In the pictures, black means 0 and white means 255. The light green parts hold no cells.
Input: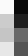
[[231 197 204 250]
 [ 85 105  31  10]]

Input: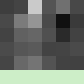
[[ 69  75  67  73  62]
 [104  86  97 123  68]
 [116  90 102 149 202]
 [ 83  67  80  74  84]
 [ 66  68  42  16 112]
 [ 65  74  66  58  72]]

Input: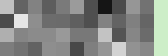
[[125 175  75 193]
 [114 133 230  99]
 [ 98 139 142 130]
 [142 139 108  93]
 [139 153 107 122]
 [ 72 120  95 155]
 [127 120  79  79]
 [149 195 130  21]
 [210  84  99  75]
 [146 134 128 150]
 [135 107 101 114]]

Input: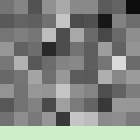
[[113  87 147 104 119 150 117  89 116]
 [141 115 114 117 177  98 127  99 133]
 [121 130 150 164  88 109 118  95  82]
 [150  74 148 111 108  41 189 113 145]
 [ 56 159 197 152 131  77  77 197 169]
 [197 123 143  92 136 114 168  75 137]
 [188 100 132  90  94  93 106  80 137]
 [138  56  78 174 117 157  72  23  91]
 [142 152  98 135 218  98 106 130 100]
 [122 151 125 155 107 148 142 108  13]]

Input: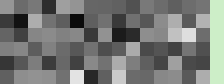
[[ 96  54 128 100  58 150]
 [142  87 135  65  18 107]
 [146 125  93 134 173 120]
 [143  60 129 139 114  45]
 [113 104 107 129  94 159]
 [227  65  87 136  11 148]
 [ 40 137 114  57  95 102]
 [ 96 114  78 146 113 101]
 [202 172  93  27  57  97]
 [107 126 171  42 112  81]
 [104  95  74 142  87 121]
 [136  69  84 136 140 108]
 [140 160  66 193 174  95]
 [ 89  74 117 222  90 109]
 [173  69  80 109 178 116]]

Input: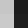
[[202 198]
 [ 31  28]]

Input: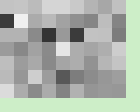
[[219 186 190 155 179  59 195]
 [172 150 156 136 179 240 197]
 [138 206 169 162 138 171 187]
 [171 156 137 138  52 185 213]
 [131  88 165 229 153 162 213]
 [177 125 173 173  59 144 201]
 [149 140 146 165 194 133 180]
 [153 151 182 174 193 189 167]
 [151 158 196 205 124 132 192]]
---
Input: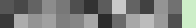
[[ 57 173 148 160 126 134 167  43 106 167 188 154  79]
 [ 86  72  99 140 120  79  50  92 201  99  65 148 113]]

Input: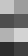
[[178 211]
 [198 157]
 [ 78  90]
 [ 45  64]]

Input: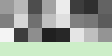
[[127 215 112 191 223 127 120  91]
 [155 184  77 163 236  61  47  99]
 [244  61 142  32  39 229 191 148]]

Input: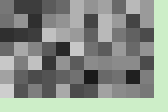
[[105 169 133  91  40 200 113  91 154 105 147]
 [113 147  47 133 147 177  68 185 154  68 154]
 [200 126 193  54 147  91 139 133 139 139  75]
 [162  97  75  83  97 113  26 105 113  32 126]
 [206  83 126  83 169  75  83 162 139 133 119]
 [119  61  61  91 105 177 147 162 105 185 154]
 [ 47  54  61 193 169 154  97 185 119  97  75]]

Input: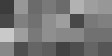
[[201 158 121 143 136 136 113 113]
 [ 60 151 107 121 107 178 158 151]
 [ 72 128 113 143 158  72 121 128]
 [136  78 101  93  66  78 101  86]]

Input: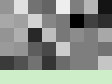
[[148 224 114 100 238 126 182  20]
 [148 175  40 190 120 140 126 168]
 [168 160 211 134 120   0  65  46]
 [154 148  93  73 205 126 126 114]
 [ 58  81 114  52 107 126 126 197]]
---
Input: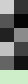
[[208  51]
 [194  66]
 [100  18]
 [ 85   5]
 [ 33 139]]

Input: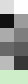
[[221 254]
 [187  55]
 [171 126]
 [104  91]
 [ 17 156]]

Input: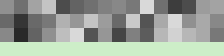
[[144 112 163 196  76  99 112 128 136 120 217 112  61  76 156 163]
 [136  41  99 144 190 217  84 150  69 128  92 183 210 183 169 120]
 [105  53 105 120 177 150 196 156 105 202  84 169 217 144 169 136]]

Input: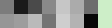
[[150 157 186 116 206 179   7]
 [124  26  74 137 198 171 109]]

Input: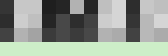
[[ 66 178 163  59  72  59  72 178 171  66 184 171]
 [ 53 199 199  31  37 178  37 191 213  45 199 191]
 [ 45 205 191  37  72  45  66 205 213  53 184 213]]

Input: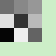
[[224  51 186]
 [111 136 151]
 [  5 239  99]]

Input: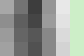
[[167 115  61 149 232]
 [161 108  81 136 211]
 [155 101  87 136 218]
 [142  95  69 155 226]]

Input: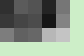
[[125  97 103 183 196]
 [ 56  69  76  22 131]
 [ 48  91  83  36 118]]

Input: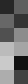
[[202  17]
 [187 165]
 [173  66]
 [103  52]
 [ 80 140]
 [ 39  95]]
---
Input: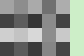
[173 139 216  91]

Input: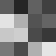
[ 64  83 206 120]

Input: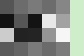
[134 232  36 100]

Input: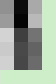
[169   4 211]

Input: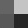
[196  88]

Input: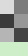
[124  59]

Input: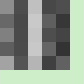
[ 78  95 197  75 163]
